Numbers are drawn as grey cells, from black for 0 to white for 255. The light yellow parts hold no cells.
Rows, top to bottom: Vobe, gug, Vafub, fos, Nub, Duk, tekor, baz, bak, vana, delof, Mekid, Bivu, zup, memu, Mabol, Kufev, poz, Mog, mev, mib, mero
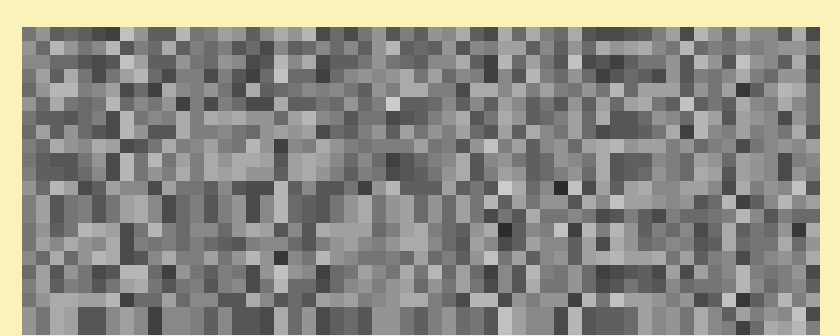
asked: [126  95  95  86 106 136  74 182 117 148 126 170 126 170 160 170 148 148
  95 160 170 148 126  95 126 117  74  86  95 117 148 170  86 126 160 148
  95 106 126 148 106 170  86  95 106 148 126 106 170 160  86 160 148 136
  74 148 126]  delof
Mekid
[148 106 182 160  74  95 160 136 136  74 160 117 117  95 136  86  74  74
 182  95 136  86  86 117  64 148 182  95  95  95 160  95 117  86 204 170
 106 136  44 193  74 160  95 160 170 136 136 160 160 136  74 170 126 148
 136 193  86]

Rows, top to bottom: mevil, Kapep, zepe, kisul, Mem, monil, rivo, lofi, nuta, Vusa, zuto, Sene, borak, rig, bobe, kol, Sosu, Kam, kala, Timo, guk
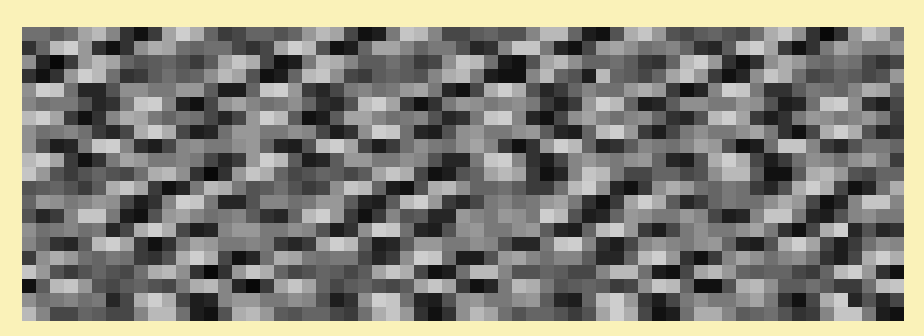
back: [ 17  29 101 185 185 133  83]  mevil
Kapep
[ 50 101 185 206 152  50  17  50 143 173 164 112 101 112 112  71  50  71
 164 206 185  83  17  29 101 164 164 133 101 121 121  83  38  50 133 197
 197 121  38  17  71 152 164 143 112 121 133 101  50  38  92 185 206 164
  59  17  50 121 164 143 121 121 143]
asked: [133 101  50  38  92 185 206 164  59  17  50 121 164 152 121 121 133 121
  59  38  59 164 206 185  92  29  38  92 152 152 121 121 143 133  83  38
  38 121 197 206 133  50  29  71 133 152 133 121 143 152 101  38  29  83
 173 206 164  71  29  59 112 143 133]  kol

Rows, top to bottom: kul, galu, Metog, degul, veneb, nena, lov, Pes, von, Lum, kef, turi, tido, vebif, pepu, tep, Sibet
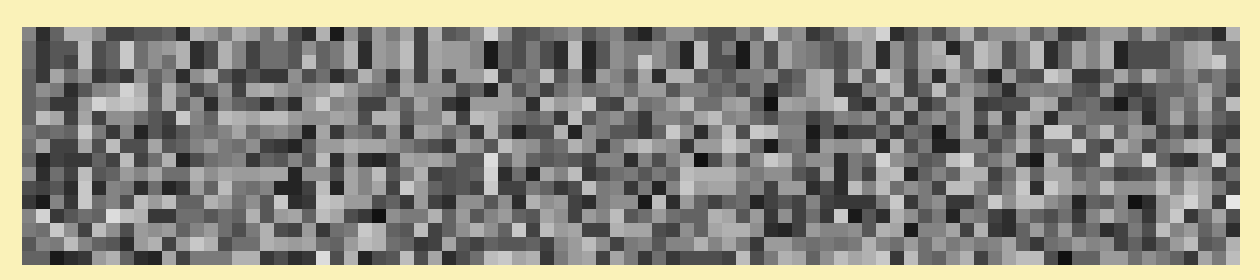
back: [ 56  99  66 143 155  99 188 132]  Pes
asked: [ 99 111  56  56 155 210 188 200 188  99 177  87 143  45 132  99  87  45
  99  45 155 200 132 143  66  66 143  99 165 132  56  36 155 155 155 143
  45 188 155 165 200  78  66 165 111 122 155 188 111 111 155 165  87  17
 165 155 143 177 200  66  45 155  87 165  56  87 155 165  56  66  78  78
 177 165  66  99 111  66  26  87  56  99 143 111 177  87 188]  nena
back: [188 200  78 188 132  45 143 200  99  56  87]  Pes
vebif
[132 210  56  87 111  99 220 188 177  56  56 111 111  87 111  99 177  87
 155 165  99 188 165  78  56  17 143 122 122 177  99 155  87 132 155  99
  87 165 143  66 155 132 188  87 111 155 111  99  99 177 165  87 155  56
 143  66 111  56 200  26  87  45 177 143  87 122  36 132 122  66  45 132
  99  78 111  56 132 177 132 111  56 143 200  56 111 165  78]
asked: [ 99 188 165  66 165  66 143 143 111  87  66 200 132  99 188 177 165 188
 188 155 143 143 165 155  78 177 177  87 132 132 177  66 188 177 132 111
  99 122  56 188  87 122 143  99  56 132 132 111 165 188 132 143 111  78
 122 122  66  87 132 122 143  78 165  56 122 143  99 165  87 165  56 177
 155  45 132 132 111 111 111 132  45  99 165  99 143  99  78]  lov
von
[111 165  66  66 165  78 188  78  78 165  87  99 132 155 122 111 143  66
  56  36  99 155 155 177 165 165 143 122  99  78  56 165 143  87 188 155
 143  99 111 177 143  56 122 165 188 155 143  56 155 155 200 177  99  26
 111 122  45 155 143 143 177  45 177  78 122  36  36 132 132  78 122 177
  87 111 111 200  87  66 177 143  66 111 132 177 188  56 132]

